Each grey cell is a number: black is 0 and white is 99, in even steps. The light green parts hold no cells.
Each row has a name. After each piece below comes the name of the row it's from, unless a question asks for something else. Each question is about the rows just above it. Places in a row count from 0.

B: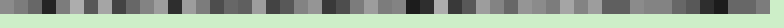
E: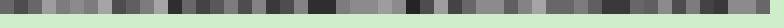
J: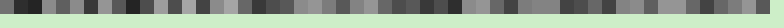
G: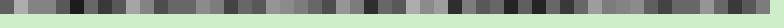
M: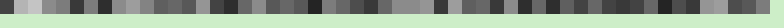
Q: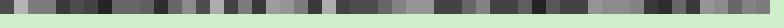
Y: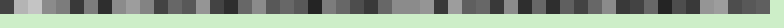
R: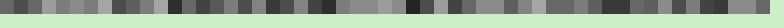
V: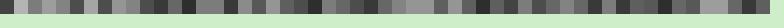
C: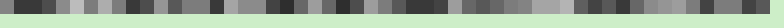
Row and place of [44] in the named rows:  J, 0
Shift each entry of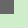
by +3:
[43]
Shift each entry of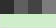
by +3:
[21 40 29 51]

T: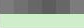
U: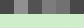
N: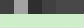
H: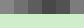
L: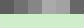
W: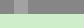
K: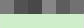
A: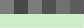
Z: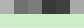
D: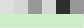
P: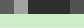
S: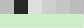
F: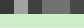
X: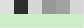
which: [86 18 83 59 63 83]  X
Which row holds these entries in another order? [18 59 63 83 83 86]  X
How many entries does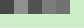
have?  5
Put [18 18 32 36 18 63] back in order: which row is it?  P
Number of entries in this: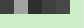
5
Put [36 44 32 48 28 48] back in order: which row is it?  A
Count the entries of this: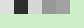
5

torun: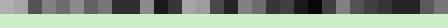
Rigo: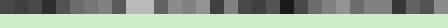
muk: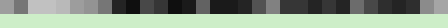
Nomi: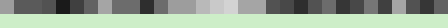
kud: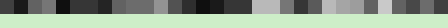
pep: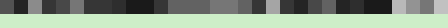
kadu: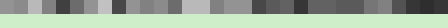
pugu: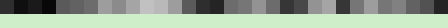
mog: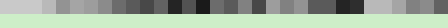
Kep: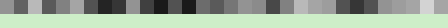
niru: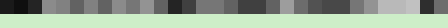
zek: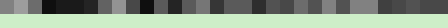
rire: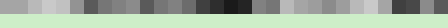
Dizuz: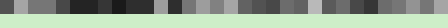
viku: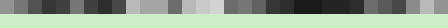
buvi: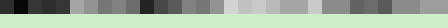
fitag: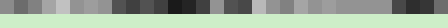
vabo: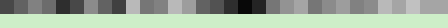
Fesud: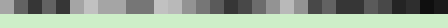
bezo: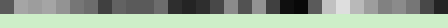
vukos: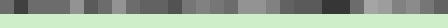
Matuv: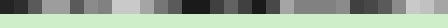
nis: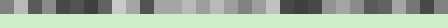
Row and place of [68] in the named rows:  torun, 0
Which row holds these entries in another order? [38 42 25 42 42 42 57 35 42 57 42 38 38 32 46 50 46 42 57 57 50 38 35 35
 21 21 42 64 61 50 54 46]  vukos

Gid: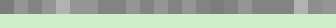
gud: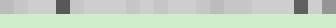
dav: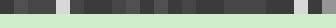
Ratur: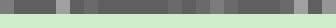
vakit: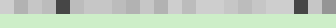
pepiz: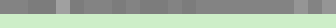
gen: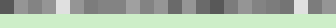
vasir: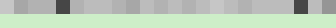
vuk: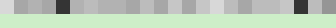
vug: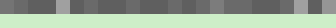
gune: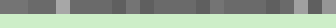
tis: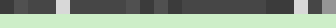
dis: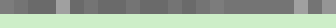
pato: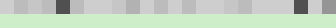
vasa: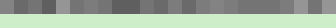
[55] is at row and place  Gid, 22
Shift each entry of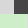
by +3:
[87 30]
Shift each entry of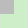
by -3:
[70]
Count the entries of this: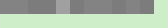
11
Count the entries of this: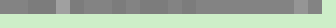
23
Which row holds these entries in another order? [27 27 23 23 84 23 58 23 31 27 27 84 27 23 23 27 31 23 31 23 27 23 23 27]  dav

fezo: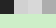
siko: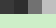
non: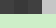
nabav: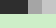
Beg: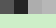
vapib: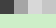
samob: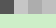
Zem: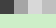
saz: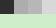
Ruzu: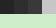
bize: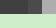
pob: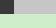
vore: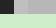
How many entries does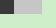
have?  3
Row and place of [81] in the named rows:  fezo, 1
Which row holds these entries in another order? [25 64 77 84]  vapib
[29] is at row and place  bize, 2
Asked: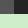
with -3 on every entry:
[30 11]

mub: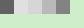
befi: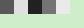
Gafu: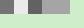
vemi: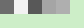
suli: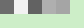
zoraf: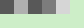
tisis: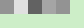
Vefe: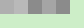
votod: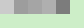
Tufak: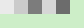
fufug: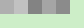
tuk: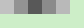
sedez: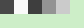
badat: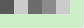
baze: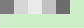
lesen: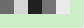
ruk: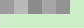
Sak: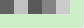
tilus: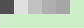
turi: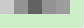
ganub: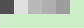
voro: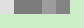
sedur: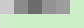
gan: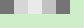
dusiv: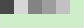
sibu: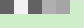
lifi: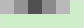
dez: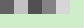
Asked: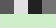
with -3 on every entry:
[31 84 10 42]
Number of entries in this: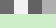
4
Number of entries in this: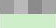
4
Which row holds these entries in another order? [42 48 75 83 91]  baze
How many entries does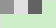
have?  3
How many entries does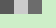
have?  3

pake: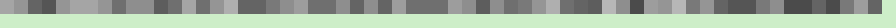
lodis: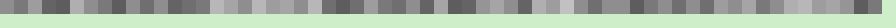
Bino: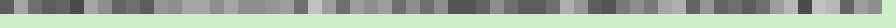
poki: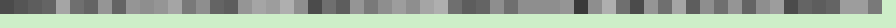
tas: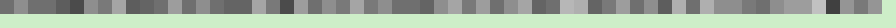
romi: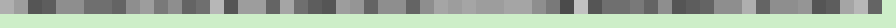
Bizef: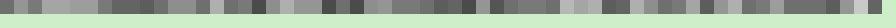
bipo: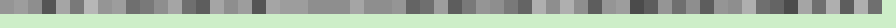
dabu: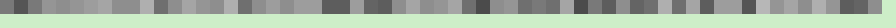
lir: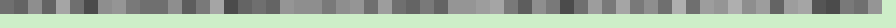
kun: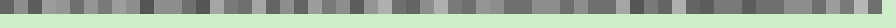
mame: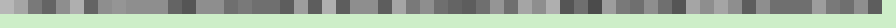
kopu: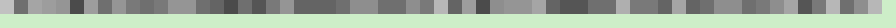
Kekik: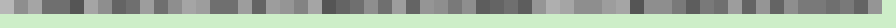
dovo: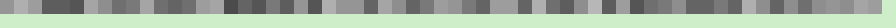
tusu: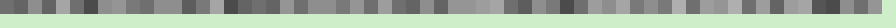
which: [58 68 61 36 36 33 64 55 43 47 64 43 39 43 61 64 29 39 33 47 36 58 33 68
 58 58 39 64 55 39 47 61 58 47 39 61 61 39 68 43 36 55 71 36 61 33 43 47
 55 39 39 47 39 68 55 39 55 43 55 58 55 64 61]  dovo
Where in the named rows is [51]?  Kekik, 21
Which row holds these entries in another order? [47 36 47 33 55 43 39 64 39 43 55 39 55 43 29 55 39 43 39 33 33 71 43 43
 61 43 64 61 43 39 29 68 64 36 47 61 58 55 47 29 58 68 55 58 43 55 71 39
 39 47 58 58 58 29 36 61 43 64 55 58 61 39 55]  pake
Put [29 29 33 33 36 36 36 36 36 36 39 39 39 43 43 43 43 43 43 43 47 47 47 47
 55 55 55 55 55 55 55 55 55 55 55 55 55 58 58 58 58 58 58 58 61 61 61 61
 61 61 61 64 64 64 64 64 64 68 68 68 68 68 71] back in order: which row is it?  bipo
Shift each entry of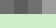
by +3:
[46 39 46 64]

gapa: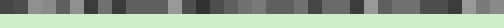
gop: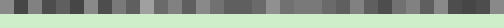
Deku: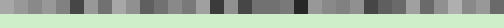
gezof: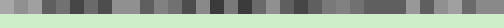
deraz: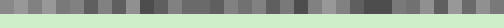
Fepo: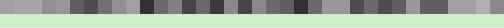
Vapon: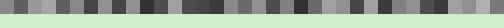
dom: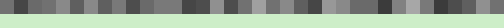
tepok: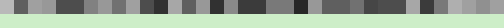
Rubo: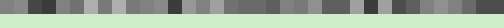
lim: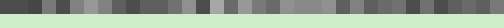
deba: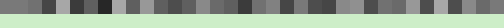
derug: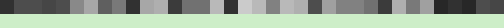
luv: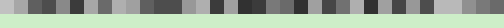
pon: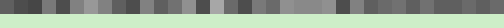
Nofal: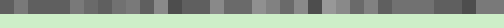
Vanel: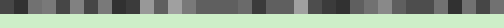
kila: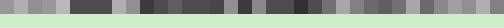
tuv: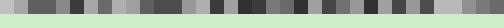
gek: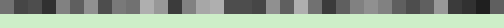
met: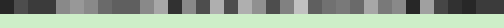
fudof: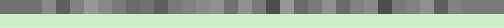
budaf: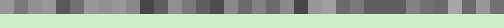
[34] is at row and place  budaf, 4
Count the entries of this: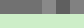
6

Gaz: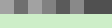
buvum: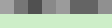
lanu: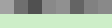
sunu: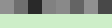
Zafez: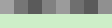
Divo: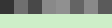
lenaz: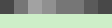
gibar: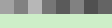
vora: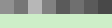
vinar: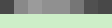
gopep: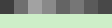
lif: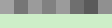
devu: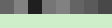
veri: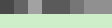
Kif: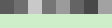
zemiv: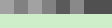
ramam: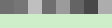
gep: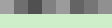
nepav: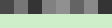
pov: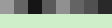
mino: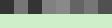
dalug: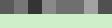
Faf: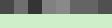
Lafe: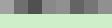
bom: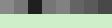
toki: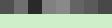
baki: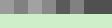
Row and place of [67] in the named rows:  ramam, 7
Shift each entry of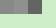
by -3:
[50 53 36]
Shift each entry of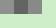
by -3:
[53 36 50]
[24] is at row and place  gopep, 0

